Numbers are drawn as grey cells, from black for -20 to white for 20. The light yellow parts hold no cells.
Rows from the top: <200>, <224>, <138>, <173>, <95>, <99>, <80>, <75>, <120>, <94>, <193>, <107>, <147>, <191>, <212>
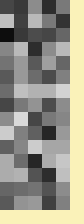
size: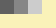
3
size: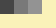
3
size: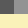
2
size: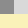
2
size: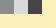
3

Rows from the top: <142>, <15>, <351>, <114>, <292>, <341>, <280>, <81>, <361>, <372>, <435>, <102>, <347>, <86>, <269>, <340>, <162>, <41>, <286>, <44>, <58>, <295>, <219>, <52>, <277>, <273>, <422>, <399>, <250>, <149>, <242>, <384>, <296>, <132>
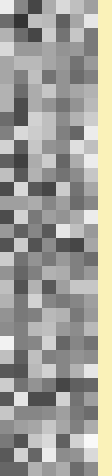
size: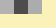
3
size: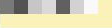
7
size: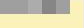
5

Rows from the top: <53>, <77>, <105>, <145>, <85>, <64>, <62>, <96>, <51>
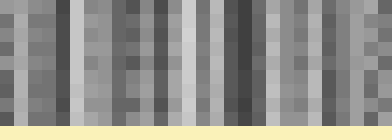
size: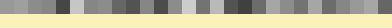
28
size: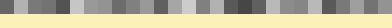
28
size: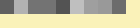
9
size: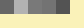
5

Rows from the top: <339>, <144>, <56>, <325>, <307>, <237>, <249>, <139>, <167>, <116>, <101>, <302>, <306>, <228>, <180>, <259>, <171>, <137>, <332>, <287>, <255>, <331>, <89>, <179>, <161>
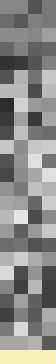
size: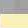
2
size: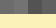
4
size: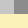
2
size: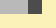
3
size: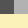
2
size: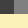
2

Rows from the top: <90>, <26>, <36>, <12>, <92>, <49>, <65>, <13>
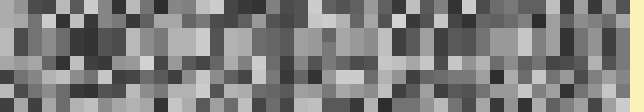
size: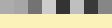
8
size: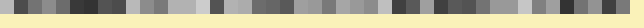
45
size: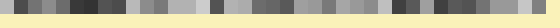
39

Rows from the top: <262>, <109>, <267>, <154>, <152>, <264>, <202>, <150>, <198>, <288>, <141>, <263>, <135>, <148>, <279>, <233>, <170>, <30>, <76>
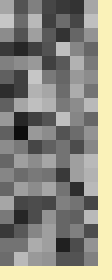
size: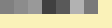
7
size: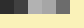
5
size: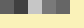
5

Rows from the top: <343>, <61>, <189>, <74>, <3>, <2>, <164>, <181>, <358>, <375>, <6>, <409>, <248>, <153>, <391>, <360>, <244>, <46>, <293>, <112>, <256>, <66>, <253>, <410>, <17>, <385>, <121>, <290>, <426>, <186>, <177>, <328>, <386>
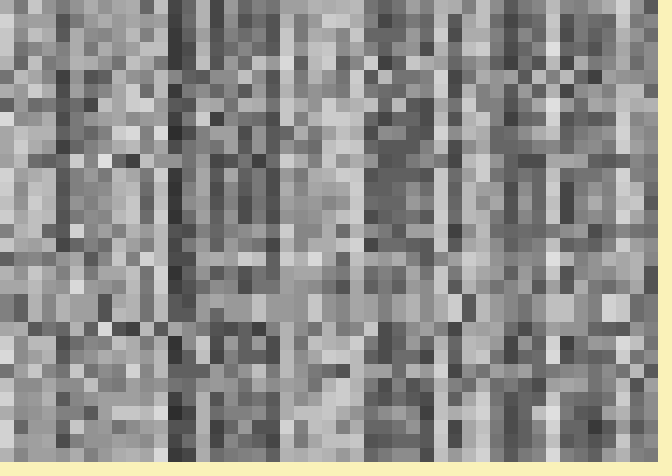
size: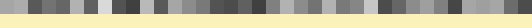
38
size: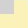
1
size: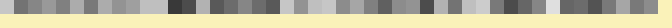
47
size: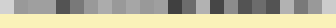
24
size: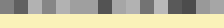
16
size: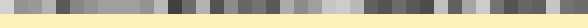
42
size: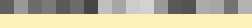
18

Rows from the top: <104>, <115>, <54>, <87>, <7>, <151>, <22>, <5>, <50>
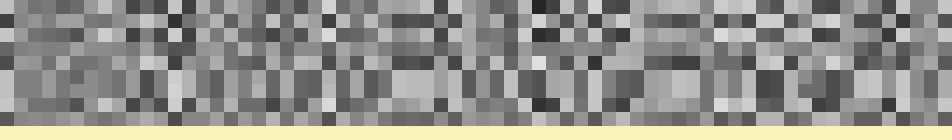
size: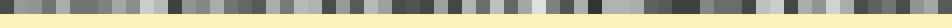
68
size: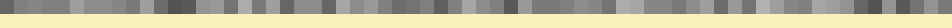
68
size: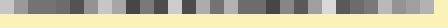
31
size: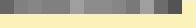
13
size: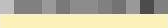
12

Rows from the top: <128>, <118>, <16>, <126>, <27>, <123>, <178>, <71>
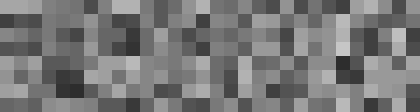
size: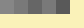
5
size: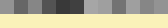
12
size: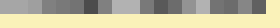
19
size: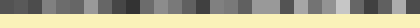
30
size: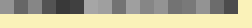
17
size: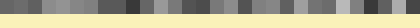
30

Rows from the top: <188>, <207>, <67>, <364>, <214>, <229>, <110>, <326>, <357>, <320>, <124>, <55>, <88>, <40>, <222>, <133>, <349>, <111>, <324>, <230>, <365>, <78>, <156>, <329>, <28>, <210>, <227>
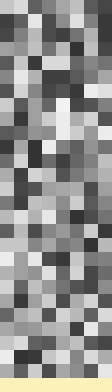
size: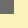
1
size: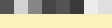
8
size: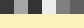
6
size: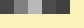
5
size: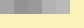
5

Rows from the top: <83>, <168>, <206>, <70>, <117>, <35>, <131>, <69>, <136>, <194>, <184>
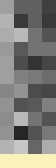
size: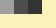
3
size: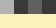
4
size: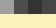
4
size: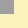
1

